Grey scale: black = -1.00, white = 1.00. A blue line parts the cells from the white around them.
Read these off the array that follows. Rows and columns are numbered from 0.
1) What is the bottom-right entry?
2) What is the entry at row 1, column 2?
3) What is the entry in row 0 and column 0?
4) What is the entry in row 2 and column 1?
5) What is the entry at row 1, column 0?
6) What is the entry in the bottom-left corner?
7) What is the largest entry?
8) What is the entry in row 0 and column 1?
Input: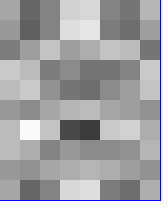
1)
0.36
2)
0.03
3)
0.30
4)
0.24
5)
0.19
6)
0.30
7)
0.96
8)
-0.20

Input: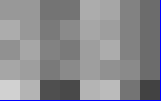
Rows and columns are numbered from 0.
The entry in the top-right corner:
-0.15
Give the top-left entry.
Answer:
0.19
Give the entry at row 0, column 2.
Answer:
-0.09
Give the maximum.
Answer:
0.64
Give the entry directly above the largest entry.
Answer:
0.30
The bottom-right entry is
-0.48
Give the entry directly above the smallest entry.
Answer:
-0.15

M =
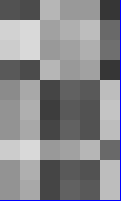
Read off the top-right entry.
-0.58
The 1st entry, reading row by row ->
-0.36
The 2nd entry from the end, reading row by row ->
-0.30
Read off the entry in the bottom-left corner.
0.15
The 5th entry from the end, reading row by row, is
0.32
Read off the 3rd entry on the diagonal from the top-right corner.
0.26
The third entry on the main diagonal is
0.20
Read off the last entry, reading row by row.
0.48
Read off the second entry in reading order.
-0.41
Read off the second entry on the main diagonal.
0.70
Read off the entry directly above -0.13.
-0.18
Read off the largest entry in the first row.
0.43

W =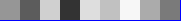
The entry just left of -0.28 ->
0.18
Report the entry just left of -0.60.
0.63
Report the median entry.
0.34
